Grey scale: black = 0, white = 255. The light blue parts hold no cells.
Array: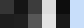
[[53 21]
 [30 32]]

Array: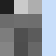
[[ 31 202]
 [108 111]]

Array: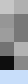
[[198 176]
 [150 120]]

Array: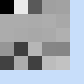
[[  1 234]
 [172 172]]

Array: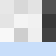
[[231 216]
 [228 244]]

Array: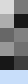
[[218 120]
 [173  24]]

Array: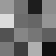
[[155 114]
 [220 108]]
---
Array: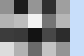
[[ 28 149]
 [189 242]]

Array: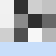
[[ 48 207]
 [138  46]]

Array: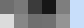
[[121  59]
 [135 111]]

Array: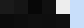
[[21  7]
 [13 15]]

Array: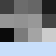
[[108 102]
 [146 152]]

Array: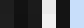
[[18 27]
 [17 26]]

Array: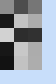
[[ 77 118]
 [195 172]]

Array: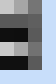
[[166 117]
 [ 89  95]]

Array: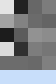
[[ 34 103]
 [131 107]]
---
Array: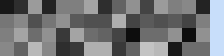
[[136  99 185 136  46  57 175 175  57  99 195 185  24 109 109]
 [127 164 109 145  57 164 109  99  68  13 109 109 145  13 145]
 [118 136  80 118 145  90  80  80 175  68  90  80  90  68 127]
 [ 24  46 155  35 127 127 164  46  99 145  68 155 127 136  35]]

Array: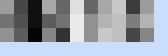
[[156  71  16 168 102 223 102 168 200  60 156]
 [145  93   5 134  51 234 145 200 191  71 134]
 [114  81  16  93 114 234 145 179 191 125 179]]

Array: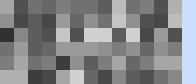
[[176 176  61  72 166 208 103  72 135  93  81 113 135]
 [166  81 113 103 125 113 113  93 188 113 125  81 176]
 [144  72  93  72 154 103 144 113 197 144  81  72 188]
 [125 166 113 125  61 144  93 125 166 103 125 166 166]
 [113 154  93 103 154 154 154 144 125 144 103 144 125]
 [ 49 135  93  81 197  81 208 208  93 208  72 154  81]]

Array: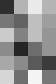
[[214 110 244 119]
 [203 130 191 149]
 [168 139  90  59]
 [139  37 110 149]
 [119  99 191 158]
 [ 47 180 234 180]]

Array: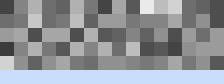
[[210 144  98 144 166 120 110 144 144 132 120 132 166 120 144  88]
 [155 166  78 166 166  78 177  88  98 132  98 144  78 155 110 155]
 [110 120 199 110 120 189  98 155 155 120 132 132 166 110 144  78]
 [ 68 132 177 110  98 177 120  68 166  88 234 189 210 110  98  78]
 [ 59 132 177 120  88 177 132 177 110 189  78  88  68 144 155 155]]

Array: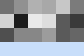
[[211  28 233 221  90  58]
 [113 145 177 168 199 123]
 [ 79 135 135 156  90 102]]

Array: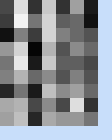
[[169 179  72 139  72 222  50]
 [160 191  38 169 151 151 117]
 [151 211   5 179  83 139 105]
 [128 179 105 139  83 128  83]
 [117 231  26 200  95  95  72]
 [ 72 222  50 200  50 160  26]
 [ 60 243 117 211  95 105  17]
 [ 38 117  26 191 139 160 105]
 [ 17 128  60 211 128 105  83]]

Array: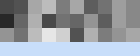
[[148 114 188 230 208  82 176 124 148 167]
 [ 73  82 167 188 124 167  93 114 158 136]
 [ 40 102 176  73 114 102 148  93 158 136]]

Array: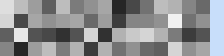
[[222 189 157  95 189 123 145 166  38  72 114 189 178 133 105]
 [213  72 166 145 157 166 105 157  60 133 133 145 241 114 145]
 [133  38 157 189 123 178  60 178 114 145 105  95 213 145 166]
 [ 95 232  83  72  49  83 213  49 178 201 213 178 123  60  83]]
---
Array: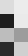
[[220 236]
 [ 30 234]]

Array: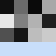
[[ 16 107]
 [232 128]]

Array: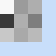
[[248 155]
 [ 57 175]]

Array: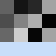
[[ 98  20]
 [ 77 131]]

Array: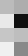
[[187 173]
 [233  16]]

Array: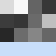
[[219 248]
 [ 60  54]]
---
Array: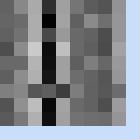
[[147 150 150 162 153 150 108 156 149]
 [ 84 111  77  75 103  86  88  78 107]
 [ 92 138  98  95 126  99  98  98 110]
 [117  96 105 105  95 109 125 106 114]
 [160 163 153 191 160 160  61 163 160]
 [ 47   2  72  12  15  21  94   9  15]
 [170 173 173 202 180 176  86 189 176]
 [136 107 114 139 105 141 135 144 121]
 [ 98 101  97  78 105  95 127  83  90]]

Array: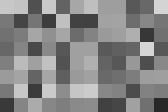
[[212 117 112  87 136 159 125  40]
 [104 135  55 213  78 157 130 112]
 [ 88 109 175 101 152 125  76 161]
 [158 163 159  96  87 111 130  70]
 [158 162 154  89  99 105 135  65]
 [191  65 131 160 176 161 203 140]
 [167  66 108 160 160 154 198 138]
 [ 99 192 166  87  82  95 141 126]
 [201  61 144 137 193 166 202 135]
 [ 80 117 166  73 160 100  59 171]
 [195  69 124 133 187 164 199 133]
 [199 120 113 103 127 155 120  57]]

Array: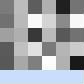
[[116 248 114 203  25]
 [ 32 138  88 181 177]
 [175 212 186 121 253]
 [ 93 249  56 225 127]
 [188 185 175 192 168]
 [123 113 160  90  88]]

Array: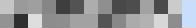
[[203 141]
 [ 74 215]
 [162 178]
 [ 77 171]
 [ 73 136]
 [143  84]
 [173 162]
 [ 83 162]
 [ 62 142]
 [134 141]
 [159 222]
 [154  47]
 [197 147]]

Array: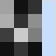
[[ 49 143 126  15]
 [ 17  50 202  54]
 [162 174  61  17]]

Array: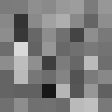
[[151 142 121 115 110 136  96 121]
 [123 101 142 121 187 123 151 192]
 [157 137  68 112 103  83  86 186]
 [153 174 112 104 124 132 181 107]
 [138 161 141 151  62 109  23 113]
 [143 138 103  99 143 119  97 112]
 [124  51  56 217 189 185  97 141]
 [123 136 141 109 141 100 100 112]]

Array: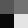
[[114 228]
 [ 86  10]]
